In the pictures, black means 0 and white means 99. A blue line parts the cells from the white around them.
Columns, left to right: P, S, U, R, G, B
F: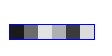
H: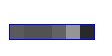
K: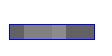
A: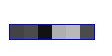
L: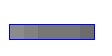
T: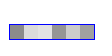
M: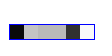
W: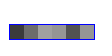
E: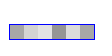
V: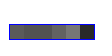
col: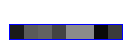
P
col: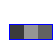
G
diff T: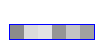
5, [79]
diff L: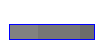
1, [54]

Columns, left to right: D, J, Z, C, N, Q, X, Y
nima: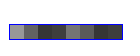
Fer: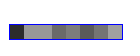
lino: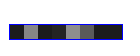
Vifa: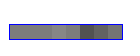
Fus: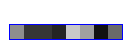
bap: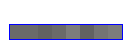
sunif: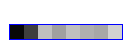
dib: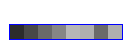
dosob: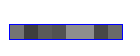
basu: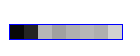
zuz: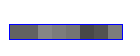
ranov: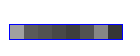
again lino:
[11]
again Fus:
[21]
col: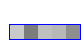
N
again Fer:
[59]
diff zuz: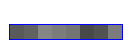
1, [38]

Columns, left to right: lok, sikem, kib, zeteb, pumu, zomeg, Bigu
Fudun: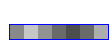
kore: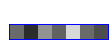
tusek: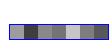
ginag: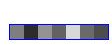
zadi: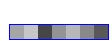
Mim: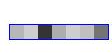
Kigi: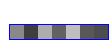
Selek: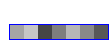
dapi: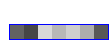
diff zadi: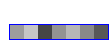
1, [64]
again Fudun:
[41]
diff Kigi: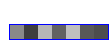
3, [67]

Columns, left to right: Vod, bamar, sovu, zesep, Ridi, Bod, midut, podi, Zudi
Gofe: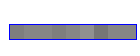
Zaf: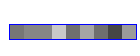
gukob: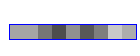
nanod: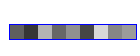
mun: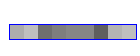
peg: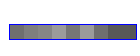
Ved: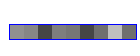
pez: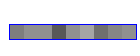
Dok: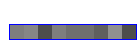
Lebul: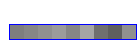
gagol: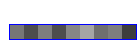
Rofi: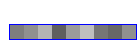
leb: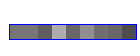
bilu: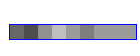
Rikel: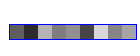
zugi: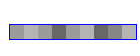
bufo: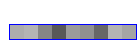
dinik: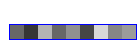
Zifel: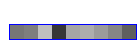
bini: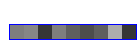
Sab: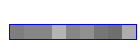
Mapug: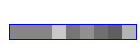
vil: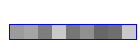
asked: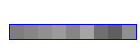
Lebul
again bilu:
[60]
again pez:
[56]
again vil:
[78]
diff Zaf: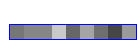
5, [43]
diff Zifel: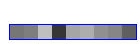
7, [60]

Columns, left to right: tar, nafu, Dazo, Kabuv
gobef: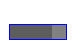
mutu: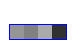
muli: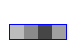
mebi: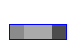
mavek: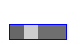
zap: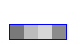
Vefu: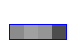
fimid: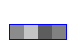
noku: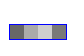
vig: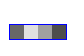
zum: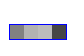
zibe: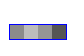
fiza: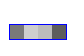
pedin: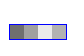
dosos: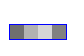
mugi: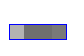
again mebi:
[66]
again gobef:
[36]

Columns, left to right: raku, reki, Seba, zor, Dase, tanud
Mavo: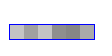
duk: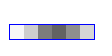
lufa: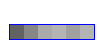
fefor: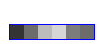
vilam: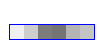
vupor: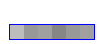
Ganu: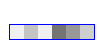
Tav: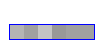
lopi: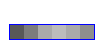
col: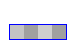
tanud
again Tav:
[62]
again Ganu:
[93]
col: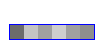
tanud
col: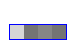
zor
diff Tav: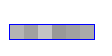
6, [62]
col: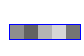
zor

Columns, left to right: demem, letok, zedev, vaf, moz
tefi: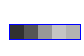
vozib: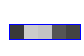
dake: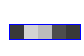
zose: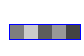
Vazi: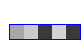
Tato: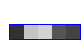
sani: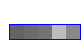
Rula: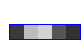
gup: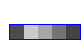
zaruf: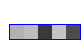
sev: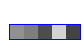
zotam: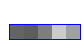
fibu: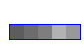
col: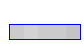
letok
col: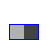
moz
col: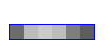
letok

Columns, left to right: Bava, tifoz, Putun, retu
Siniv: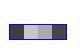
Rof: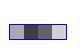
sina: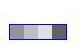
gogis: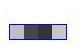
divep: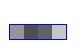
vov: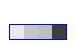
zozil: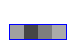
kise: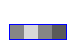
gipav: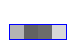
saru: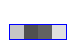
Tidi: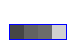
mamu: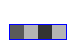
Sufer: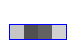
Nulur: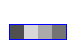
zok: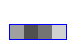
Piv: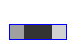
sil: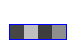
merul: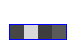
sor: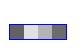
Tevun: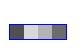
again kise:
[52]
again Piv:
[20]

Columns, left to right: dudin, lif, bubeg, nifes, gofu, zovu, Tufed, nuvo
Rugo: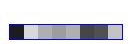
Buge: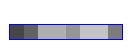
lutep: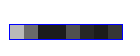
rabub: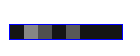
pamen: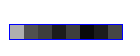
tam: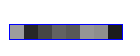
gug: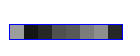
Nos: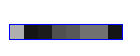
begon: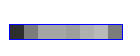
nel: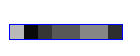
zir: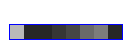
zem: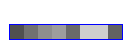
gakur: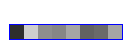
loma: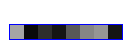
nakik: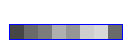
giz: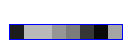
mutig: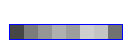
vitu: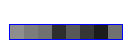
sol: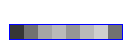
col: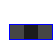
dudin
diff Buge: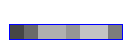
2, [38]
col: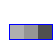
gofu
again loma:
[8]
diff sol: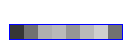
3, [64]
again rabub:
[8]

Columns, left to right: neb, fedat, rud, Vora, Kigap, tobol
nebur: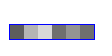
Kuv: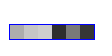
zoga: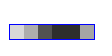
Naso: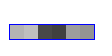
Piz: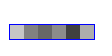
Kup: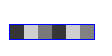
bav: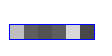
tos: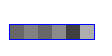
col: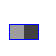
Kigap
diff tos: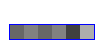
4, [54]

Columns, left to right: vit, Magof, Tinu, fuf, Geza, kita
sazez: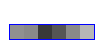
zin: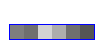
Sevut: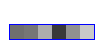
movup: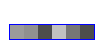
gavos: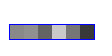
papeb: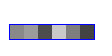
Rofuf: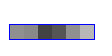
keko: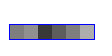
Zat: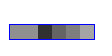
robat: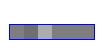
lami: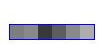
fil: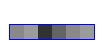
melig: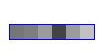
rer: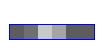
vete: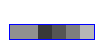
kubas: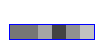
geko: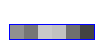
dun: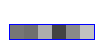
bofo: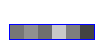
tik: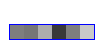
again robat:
[49]
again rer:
[36]

